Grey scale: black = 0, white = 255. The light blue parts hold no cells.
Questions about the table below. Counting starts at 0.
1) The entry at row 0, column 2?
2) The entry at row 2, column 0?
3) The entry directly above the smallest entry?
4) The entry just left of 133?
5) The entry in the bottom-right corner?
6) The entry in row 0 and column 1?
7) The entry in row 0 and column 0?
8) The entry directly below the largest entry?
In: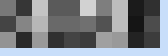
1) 196
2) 147
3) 27
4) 68
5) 60
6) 54
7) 120
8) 112

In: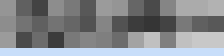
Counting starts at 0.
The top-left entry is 149
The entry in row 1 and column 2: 96
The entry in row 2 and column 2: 108
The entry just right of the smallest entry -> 67
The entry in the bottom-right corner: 200
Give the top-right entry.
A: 178

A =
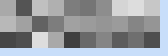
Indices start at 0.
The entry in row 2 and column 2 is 221
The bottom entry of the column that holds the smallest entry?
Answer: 63
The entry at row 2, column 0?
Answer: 70
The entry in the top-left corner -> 169
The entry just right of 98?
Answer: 125
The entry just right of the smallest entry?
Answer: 105
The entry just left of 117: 125
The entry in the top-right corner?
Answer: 199
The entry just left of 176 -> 192

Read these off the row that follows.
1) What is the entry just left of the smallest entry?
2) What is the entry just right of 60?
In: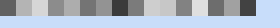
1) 146
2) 123

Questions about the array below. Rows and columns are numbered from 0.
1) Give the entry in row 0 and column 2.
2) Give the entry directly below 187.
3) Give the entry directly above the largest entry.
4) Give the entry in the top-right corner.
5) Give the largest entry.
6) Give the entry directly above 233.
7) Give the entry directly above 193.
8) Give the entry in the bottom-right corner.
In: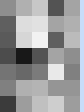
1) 200
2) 142
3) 226
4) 163
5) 241
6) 163
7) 181
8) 156

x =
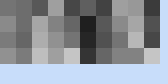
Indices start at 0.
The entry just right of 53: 101
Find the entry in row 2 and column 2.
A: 174
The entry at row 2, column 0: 123
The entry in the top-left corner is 115
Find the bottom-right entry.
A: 196
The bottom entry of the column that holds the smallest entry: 53
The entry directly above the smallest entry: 94
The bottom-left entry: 145
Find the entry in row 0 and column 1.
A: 109
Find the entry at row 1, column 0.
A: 137
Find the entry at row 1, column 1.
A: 109

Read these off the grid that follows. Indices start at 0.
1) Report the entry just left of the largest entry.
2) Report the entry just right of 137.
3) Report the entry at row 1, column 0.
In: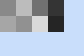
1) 144
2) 188
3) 167

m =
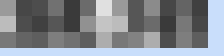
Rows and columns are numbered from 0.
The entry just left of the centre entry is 145
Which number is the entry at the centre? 195
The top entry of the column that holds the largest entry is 223
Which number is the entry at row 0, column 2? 77
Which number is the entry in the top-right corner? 63
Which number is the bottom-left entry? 119
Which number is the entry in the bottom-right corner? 93
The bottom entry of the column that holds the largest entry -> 172
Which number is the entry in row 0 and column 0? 153
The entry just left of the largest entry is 107
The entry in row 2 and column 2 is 93
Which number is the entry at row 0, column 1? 71

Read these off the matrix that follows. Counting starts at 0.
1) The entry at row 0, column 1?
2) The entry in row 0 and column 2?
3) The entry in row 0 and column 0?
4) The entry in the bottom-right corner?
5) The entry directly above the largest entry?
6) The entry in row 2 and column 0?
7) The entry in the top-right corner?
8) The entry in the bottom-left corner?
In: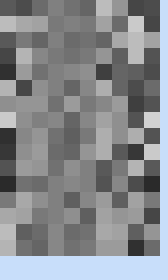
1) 76
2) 107
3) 89
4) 107
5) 83
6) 89
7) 76
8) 180

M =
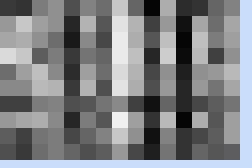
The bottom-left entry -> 79
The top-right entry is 130
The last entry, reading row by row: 93
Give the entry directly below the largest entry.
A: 199
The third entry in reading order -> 124
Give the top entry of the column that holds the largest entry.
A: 199
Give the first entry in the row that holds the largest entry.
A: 152
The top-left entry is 57
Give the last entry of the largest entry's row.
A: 159
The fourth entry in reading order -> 144
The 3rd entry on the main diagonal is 144
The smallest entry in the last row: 31
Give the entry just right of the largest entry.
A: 159
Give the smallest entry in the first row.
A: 5
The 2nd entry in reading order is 51
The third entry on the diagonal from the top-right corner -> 191
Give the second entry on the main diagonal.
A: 199
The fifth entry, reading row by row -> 79
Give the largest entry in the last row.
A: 152
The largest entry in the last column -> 185
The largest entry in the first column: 218
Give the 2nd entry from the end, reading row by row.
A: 86
